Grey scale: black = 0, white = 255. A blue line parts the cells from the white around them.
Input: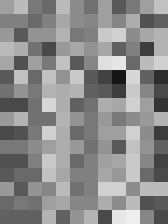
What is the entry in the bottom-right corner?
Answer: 73
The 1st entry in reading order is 159
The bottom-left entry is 97
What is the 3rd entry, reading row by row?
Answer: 120
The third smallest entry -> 52
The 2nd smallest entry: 45
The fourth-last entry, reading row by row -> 230
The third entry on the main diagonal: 147
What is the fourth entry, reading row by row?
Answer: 105
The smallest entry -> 22
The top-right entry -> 193
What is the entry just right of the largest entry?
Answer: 134
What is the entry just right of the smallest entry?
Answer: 215
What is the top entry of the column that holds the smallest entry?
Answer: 89
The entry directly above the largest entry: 187
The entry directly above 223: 167
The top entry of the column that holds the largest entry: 120
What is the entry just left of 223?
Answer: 134
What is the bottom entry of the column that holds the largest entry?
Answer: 238
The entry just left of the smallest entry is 66
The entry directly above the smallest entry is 230
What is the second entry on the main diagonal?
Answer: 128
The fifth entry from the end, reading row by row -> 73

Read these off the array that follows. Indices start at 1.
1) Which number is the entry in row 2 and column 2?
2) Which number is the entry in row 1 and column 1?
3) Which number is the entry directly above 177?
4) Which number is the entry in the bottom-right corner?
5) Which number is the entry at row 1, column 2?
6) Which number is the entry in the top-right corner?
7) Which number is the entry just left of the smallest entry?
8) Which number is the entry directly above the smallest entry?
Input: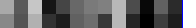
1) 84
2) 169
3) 198
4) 29
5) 90
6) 43
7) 37
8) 8

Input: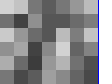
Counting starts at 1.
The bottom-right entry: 73
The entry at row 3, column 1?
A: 202
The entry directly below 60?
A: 92
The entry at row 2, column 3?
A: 144
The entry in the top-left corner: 210
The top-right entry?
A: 187
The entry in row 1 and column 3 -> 119
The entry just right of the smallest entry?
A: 151
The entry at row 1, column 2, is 195
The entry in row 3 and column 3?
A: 107
